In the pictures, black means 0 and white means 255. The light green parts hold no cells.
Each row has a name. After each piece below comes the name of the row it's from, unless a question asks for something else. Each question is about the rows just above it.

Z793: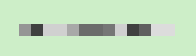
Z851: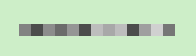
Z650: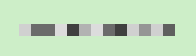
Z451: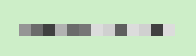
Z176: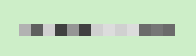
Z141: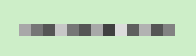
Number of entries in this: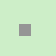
1
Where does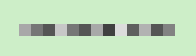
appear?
Z141
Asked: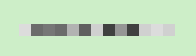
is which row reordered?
Z176
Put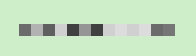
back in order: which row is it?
Z176
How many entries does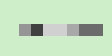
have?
7
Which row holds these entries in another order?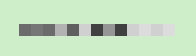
Z176

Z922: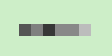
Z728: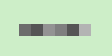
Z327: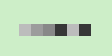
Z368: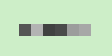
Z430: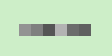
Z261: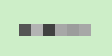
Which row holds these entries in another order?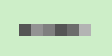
Z728
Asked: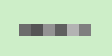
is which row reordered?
Z430
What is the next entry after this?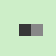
[136]
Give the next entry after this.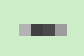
[167]
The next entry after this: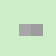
[167]
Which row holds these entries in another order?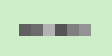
Z430

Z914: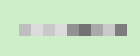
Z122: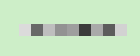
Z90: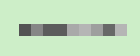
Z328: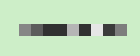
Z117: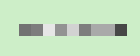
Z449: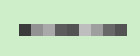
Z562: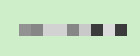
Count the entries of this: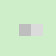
2
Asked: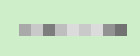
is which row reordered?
Z914
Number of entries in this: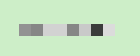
8
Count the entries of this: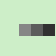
3
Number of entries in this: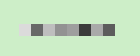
8

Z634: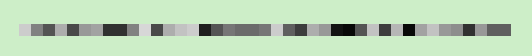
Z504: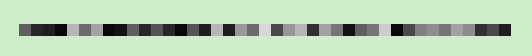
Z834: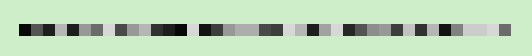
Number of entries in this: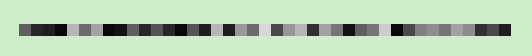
41
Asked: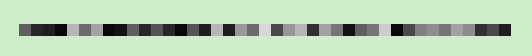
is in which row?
Z504
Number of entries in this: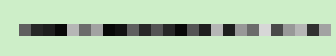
26
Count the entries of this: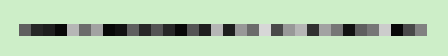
34
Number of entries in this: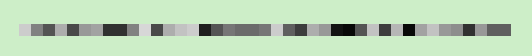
41

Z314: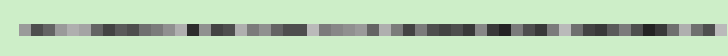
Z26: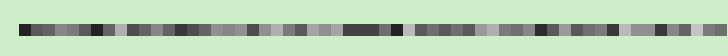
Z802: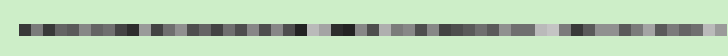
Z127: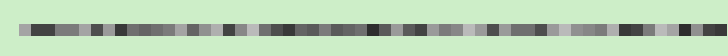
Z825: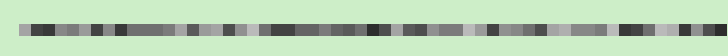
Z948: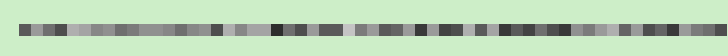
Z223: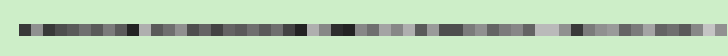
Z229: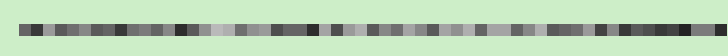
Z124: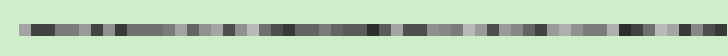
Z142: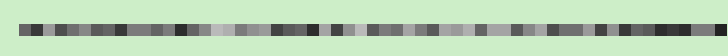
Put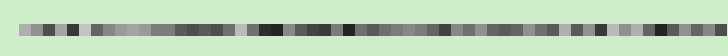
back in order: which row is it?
Z223
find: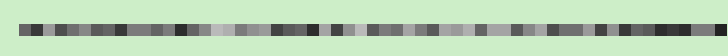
Z142

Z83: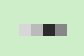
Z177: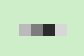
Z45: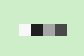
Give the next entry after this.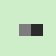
[215]
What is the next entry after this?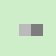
[43]
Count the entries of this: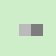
2
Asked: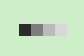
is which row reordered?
Z177

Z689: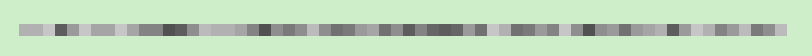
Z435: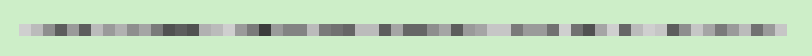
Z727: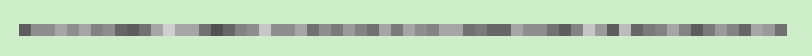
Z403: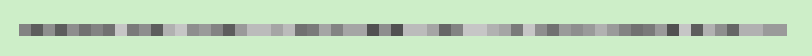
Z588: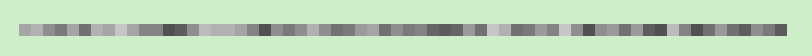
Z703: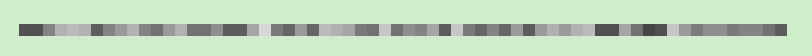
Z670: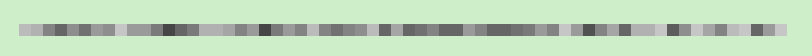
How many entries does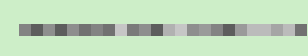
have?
24
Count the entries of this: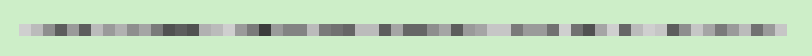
64
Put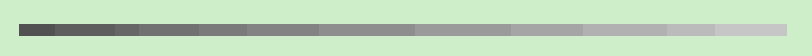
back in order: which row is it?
Z689
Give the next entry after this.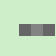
[154]
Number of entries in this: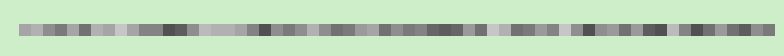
63
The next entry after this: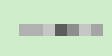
[131]
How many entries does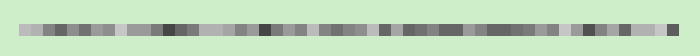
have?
55

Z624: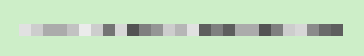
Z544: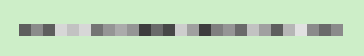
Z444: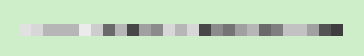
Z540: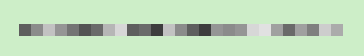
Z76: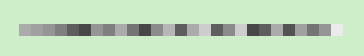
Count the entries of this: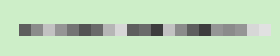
21
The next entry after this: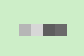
[61]
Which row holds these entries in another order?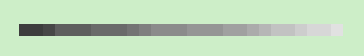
Z544
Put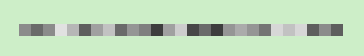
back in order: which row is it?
Z544
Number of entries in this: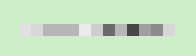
13

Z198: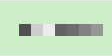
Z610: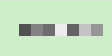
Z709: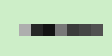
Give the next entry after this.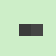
[81]
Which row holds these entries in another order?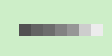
Z198
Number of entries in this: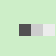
3
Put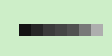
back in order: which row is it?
Z709

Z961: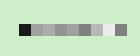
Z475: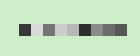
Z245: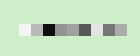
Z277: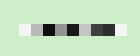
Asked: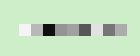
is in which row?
Z245
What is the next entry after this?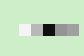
[87]
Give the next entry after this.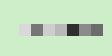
[87]

